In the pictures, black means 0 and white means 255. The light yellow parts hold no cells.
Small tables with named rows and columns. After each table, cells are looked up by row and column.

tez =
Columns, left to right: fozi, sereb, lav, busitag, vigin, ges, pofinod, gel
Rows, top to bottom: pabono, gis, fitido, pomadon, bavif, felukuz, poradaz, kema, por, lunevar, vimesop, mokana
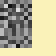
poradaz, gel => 64
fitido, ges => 134
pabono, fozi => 139
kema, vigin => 146
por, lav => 132
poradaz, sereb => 183
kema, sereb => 115
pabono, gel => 145
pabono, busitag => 135
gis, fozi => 107
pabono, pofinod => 119
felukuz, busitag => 92

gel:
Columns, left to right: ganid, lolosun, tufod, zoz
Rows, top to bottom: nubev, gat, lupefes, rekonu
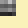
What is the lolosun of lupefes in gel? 125
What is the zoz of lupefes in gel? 115
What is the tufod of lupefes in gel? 146
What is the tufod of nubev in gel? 193
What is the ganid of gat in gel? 96
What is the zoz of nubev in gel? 132
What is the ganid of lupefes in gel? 125
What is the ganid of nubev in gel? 152
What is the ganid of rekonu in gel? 41
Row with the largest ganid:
nubev

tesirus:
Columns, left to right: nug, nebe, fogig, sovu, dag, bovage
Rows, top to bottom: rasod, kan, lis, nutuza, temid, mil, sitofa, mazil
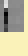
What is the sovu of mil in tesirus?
140
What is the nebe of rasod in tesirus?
216
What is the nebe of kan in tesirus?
225
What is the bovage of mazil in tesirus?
137
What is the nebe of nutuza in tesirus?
3
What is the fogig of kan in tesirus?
140
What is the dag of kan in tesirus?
141
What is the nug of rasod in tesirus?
128
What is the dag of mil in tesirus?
145
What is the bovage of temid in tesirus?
138
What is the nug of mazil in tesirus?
134

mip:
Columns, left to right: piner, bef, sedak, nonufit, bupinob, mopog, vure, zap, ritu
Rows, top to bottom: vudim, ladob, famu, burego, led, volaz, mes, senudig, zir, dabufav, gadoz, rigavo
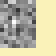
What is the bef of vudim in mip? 88
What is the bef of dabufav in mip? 157
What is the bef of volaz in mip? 139
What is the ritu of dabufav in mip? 106
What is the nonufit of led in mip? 191
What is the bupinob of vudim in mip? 127
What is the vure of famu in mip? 128
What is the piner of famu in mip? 126
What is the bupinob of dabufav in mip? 134
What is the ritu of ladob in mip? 143
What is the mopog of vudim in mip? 136
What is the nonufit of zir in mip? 146
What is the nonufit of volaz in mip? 252
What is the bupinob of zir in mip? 89
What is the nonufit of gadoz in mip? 122
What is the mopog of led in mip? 168

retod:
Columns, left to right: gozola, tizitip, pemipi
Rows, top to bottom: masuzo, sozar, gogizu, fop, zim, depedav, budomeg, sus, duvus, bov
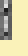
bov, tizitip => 136
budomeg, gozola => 118
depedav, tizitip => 181
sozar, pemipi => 81
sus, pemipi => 93
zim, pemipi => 92

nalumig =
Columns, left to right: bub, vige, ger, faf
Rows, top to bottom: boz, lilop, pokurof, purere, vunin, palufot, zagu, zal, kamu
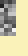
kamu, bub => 157
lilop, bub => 33
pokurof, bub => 200
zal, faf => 243
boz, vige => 93
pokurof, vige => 76
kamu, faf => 151
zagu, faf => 79
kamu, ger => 161
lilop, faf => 159
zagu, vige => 195
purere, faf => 198
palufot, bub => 142
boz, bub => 69
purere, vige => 109
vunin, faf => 112
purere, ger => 197
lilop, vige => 164
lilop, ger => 130
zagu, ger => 149
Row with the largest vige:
zagu

